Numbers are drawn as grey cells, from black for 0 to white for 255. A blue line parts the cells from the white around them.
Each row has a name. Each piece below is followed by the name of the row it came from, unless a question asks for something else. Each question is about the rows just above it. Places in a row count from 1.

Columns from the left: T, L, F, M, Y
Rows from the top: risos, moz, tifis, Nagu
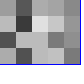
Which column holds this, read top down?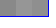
Y
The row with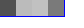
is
Nagu
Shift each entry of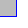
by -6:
[181]

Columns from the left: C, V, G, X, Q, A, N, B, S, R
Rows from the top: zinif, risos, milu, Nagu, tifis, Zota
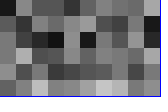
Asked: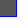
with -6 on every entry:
[79]
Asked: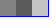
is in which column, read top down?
N
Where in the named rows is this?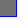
zinif, 8
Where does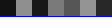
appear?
milu
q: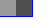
risos
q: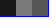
milu
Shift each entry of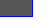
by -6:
[79 79]

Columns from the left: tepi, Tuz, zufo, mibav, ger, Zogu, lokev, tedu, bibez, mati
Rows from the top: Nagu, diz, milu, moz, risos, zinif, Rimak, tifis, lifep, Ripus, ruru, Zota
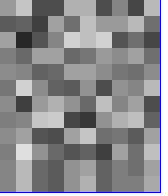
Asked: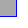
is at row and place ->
Zota, 10
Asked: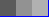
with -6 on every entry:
[ 85 140 171]
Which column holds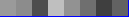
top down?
lokev
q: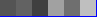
Ripus

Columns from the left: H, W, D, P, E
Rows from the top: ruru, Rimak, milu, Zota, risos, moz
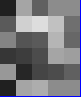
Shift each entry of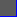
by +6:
[96]
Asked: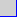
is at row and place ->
Rimak, 2
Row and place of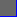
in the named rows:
milu, 5

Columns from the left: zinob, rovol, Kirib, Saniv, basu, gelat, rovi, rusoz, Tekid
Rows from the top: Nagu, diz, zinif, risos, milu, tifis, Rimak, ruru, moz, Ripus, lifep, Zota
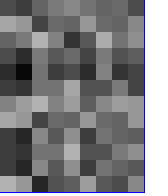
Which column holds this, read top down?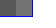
Saniv
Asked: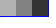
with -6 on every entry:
[172 123  46]
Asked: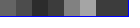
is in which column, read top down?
zinob
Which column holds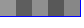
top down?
Tekid
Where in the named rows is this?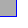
zinif, 7
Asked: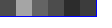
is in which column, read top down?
zinob

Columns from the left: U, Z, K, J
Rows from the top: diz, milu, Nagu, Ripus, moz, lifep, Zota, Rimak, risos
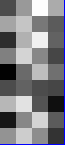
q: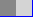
Rimak
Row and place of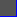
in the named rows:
Zota, 3

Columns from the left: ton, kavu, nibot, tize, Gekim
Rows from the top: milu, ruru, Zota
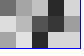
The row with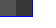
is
ruru
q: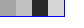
milu
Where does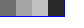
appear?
milu
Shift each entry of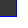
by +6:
[60]
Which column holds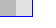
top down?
kavu
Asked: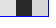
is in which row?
Zota
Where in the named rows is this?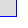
ruru, 1

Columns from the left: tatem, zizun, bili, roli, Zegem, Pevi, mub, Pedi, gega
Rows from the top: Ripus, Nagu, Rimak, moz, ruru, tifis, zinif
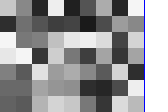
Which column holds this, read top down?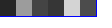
Pedi
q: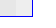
Rimak
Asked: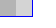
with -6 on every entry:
[174 206]
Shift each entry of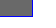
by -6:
[99 99]

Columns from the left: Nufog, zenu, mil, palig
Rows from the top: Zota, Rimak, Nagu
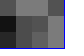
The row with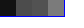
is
Rimak
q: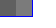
Nagu
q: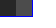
Nagu
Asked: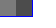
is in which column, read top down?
zenu
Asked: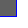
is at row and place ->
Nagu, 3

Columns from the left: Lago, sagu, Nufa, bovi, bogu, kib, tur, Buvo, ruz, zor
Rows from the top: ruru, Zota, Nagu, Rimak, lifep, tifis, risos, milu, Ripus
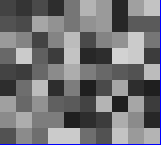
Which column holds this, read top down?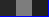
kib
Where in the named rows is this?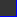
ruru, 2

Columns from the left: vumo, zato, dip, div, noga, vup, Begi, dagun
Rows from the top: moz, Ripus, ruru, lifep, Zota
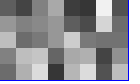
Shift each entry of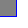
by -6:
[123]
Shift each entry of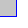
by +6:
[203]
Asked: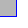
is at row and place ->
Zota, 5

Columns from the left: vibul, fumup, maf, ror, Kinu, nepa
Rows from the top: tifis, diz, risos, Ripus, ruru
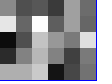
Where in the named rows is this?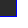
Ripus, 1
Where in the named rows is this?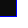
risos, 1

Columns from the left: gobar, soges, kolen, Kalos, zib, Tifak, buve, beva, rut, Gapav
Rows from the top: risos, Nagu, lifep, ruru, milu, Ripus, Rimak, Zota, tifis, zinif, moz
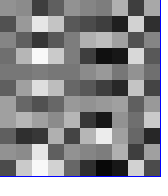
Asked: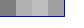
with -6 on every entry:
[119 170 183 154]
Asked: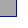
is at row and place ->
risos, 10

